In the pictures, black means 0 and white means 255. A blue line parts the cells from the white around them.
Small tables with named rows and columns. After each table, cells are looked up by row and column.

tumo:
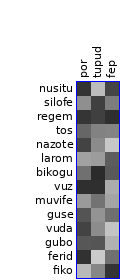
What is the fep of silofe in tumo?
125
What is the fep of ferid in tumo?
112
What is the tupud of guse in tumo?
147
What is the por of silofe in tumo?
143
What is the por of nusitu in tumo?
51
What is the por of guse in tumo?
84
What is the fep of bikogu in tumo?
89
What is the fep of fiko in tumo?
52
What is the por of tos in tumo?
102
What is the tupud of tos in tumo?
130
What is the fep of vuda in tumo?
196
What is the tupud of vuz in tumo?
47
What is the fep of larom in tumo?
93
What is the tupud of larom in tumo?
156
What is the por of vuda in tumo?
67
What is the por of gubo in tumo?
87
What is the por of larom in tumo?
161
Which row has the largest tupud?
ferid

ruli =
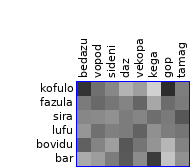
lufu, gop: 125
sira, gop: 122
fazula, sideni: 118
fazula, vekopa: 101
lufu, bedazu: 150
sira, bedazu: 135
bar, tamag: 145
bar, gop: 196
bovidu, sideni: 158
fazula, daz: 132
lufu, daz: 124

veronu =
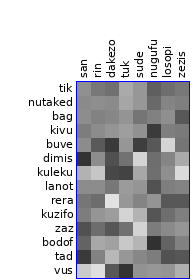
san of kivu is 125
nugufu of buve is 88
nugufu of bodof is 49
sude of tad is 135
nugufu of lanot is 82
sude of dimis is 212
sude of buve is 62
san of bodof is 99
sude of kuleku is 168
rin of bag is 130
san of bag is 141
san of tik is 144
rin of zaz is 109
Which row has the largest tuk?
kuzifo

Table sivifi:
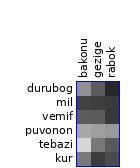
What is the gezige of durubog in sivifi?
91
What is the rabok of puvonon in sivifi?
153
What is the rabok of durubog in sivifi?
40
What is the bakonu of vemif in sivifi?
92
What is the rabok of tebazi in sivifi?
89
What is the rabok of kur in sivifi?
75
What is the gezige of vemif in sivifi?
91
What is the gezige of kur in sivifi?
60
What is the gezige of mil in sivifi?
62
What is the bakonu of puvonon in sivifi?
167
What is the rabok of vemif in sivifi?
57
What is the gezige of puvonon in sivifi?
159
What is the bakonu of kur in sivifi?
122
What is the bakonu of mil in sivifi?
66
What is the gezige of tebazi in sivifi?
120
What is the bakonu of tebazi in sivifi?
214
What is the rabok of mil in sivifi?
58
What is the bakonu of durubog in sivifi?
144

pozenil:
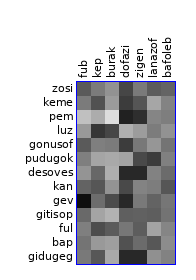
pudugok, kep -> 165
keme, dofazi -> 60
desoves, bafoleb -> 107
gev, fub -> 14
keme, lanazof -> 166
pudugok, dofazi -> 163
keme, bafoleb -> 131
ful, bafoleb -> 133
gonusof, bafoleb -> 116
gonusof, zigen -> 120
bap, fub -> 116
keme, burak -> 155
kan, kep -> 86
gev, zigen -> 121
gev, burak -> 75
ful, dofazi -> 119

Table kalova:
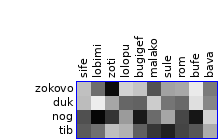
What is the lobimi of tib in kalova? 112
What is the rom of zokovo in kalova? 168
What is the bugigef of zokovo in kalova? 196
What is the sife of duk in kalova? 188
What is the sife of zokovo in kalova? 192
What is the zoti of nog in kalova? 52
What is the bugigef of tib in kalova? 96

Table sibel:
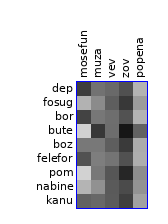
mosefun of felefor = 82
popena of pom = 141
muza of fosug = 139
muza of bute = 55
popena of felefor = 174
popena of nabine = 147
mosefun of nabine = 180
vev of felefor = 116
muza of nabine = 145
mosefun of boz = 120
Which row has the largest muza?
nabine

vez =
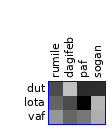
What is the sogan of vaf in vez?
174
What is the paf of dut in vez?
44
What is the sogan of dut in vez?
45
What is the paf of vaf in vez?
119
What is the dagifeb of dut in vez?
193
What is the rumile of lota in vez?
100
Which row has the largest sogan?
lota

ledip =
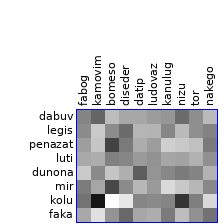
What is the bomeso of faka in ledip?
148
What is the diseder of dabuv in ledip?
167
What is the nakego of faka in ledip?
114
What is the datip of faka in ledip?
167
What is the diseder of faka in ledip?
104
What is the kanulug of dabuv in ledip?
150
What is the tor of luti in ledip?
177
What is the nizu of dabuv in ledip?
108
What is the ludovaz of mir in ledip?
154
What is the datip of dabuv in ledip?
167
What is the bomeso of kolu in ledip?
254
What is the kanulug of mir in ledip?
218
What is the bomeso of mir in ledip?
72
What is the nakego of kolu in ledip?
216
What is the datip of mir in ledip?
183
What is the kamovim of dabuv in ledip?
101
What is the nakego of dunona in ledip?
179
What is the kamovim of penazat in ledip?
197
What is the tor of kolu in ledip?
127
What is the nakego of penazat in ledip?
122

